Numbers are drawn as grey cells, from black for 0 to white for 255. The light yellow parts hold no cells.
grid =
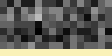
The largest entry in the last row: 145
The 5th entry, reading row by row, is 28
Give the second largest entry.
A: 158
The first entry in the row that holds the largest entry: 115
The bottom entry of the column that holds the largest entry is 70
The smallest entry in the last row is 44
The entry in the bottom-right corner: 57
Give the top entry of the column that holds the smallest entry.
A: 131
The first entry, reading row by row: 84
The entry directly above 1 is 13
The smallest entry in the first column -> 44
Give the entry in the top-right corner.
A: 131
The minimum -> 1
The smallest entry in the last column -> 13
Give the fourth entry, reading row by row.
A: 28
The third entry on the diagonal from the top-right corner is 115
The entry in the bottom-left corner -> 99
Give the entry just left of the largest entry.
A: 145
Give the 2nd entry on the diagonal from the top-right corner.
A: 99
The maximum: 187
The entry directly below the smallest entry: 99
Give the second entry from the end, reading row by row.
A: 115
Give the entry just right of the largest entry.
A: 84
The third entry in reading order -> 115

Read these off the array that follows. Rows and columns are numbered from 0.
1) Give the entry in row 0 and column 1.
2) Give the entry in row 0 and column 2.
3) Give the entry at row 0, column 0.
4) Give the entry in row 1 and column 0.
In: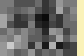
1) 123
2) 81
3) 123
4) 123

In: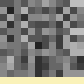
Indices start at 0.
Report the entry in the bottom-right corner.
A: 148
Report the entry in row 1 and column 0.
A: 148
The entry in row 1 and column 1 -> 34
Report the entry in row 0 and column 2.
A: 119
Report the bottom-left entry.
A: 135
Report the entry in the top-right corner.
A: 190
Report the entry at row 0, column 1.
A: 87
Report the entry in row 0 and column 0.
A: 87
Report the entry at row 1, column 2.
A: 119
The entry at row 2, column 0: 74
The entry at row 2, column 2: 103

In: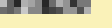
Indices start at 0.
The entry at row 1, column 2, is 120
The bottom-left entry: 108
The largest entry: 200
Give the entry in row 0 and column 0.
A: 188
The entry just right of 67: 81
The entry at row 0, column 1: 95

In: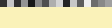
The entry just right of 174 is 212
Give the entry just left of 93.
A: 199
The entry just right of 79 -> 174

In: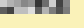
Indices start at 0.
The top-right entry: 135
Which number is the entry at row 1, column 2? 190
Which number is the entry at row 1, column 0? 94
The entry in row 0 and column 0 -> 205
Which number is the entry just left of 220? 190
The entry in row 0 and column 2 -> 163

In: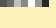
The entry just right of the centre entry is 253
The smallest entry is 38
